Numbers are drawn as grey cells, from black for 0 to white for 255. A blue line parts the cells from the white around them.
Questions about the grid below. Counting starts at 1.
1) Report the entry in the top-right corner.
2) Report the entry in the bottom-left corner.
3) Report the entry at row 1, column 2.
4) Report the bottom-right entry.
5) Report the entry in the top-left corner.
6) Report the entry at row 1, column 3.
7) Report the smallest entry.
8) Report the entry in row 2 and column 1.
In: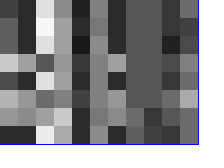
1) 107
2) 43
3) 43
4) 107
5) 65
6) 224
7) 24
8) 95

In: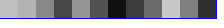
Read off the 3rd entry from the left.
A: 137
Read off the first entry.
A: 191
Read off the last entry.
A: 47
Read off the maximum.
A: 201
